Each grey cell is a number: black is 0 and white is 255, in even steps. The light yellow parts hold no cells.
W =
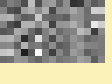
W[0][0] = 95
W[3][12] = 104
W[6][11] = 155
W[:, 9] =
[142, 144, 95, 151, 125, 115, 102, 104, 125]
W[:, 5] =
[80, 140, 200, 140, 76, 223, 124, 253, 101]
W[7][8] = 133
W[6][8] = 91
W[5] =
[177, 182, 149, 45, 98, 223, 128, 75, 141, 115, 148, 134, 102, 116, 124]
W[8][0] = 107
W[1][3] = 158
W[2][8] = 106
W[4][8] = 107
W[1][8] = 140
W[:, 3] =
[79, 158, 92, 178, 157, 45, 178, 31, 144]
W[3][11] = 147
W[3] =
[131, 80, 59, 178, 179, 140, 170, 66, 149, 151, 175, 147, 104, 233, 205]
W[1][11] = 143
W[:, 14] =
[109, 205, 119, 205, 137, 124, 122, 121, 132]
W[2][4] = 101
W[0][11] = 57
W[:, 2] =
[114, 72, 122, 59, 171, 149, 95, 147, 147]
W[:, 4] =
[189, 175, 101, 179, 106, 98, 117, 87, 116]
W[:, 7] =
[157, 73, 101, 66, 158, 75, 140, 64, 142]
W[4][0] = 87
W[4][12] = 169
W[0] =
[95, 127, 114, 79, 189, 80, 147, 157, 100, 142, 50, 57, 124, 92, 109]
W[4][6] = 127

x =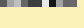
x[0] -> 89
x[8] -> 162
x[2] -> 190
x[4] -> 61

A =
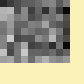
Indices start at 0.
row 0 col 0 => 40
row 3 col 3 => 100
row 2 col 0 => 175
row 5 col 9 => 75
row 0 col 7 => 134
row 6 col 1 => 81
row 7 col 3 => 201
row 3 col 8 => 86
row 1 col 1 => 184
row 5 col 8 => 97
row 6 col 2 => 116
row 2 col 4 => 77
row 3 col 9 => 71
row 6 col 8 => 115
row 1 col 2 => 78
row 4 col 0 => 116
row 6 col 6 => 90
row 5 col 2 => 71
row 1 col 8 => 61
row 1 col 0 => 179
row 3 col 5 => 124
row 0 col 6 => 128
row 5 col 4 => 81
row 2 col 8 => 133
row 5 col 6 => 121
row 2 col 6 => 120
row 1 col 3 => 137
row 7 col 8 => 78
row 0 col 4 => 95

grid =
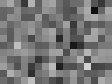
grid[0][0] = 144
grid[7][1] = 137
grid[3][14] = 92
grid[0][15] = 104
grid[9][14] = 70
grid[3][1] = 104
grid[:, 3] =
[56, 103, 89, 135, 129, 117, 133, 155, 131, 128, 125, 152]
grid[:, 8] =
[111, 107, 129, 115, 94, 41, 97, 162, 82, 32, 132, 58]
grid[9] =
[158, 127, 82, 128, 59, 94, 145, 186, 32, 81, 78, 101, 211, 65, 70, 81]
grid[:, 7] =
[163, 138, 120, 83, 164, 153, 128, 160, 129, 186, 166, 78]
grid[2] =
[100, 142, 136, 89, 89, 153, 91, 120, 129, 86, 101, 108, 162, 169, 143, 154]
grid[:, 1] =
[168, 106, 142, 104, 92, 91, 107, 137, 99, 127, 175, 88]
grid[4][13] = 167
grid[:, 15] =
[104, 166, 154, 113, 117, 133, 122, 151, 145, 81, 142, 151]
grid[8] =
[138, 99, 93, 131, 112, 53, 88, 129, 82, 120, 128, 174, 75, 157, 150, 145]
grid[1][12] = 170
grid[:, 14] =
[55, 101, 143, 92, 142, 87, 121, 154, 150, 70, 104, 170]
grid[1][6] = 148
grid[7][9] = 78
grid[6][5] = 93
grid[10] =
[91, 175, 145, 125, 47, 116, 126, 166, 132, 123, 155, 113, 92, 93, 104, 142]
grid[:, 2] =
[121, 141, 136, 120, 136, 137, 191, 147, 93, 82, 145, 117]
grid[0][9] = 88
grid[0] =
[144, 168, 121, 56, 179, 95, 154, 163, 111, 88, 108, 109, 157, 85, 55, 104]

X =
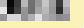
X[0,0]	183
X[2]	[148, 215, 214, 146, 175, 226, 172, 160, 140, 147]
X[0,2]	59
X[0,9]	188
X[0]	[183, 8, 59, 183, 112, 152, 198, 156, 59, 188]

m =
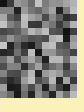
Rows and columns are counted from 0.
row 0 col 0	19
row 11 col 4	190
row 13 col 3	110
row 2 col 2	67
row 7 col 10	68
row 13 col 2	25
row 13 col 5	145
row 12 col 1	26
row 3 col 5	56
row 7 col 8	108
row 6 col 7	191
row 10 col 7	172
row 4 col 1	83
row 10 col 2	73
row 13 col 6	104
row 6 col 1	35
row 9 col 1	130
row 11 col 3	157
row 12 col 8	66
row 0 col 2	153
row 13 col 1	106
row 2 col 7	137
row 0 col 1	61
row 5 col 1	148
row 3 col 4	58
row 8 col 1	157
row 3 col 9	103
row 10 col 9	88
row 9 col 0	78
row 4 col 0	71
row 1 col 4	118
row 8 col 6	32
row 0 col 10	179
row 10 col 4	182

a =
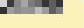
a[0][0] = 212
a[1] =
[50, 159, 141, 149, 146, 187, 156, 95, 126]
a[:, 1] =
[59, 159]

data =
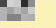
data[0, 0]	71
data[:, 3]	[44, 165, 178]
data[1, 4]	203
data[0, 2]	203

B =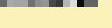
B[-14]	104
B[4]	113
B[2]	165
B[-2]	99
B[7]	72

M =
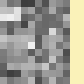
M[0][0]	169
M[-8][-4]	107
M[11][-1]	124
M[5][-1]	116
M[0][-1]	123
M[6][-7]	175
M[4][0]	148
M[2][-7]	98
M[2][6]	104
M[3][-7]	69
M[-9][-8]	123
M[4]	[148, 92, 147, 148, 156, 107, 107, 217, 140, 88]
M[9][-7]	178
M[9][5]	164
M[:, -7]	[60, 143, 98, 69, 148, 187, 175, 142, 141, 178, 157, 144]
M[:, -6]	[62, 163, 110, 167, 156, 180, 239, 94, 172, 179, 139, 183]
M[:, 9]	[123, 98, 183, 150, 88, 116, 144, 78, 92, 130, 99, 124]
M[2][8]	122
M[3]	[127, 100, 123, 69, 167, 110, 104, 110, 107, 150]
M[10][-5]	107
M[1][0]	193
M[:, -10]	[169, 193, 233, 127, 148, 196, 170, 124, 120, 97, 88, 159]
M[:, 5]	[126, 95, 138, 110, 107, 90, 93, 149, 95, 164, 107, 80]
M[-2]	[88, 63, 72, 157, 139, 107, 156, 153, 149, 99]
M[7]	[124, 146, 161, 142, 94, 149, 115, 165, 165, 78]

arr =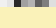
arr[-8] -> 240
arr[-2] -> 126
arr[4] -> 179
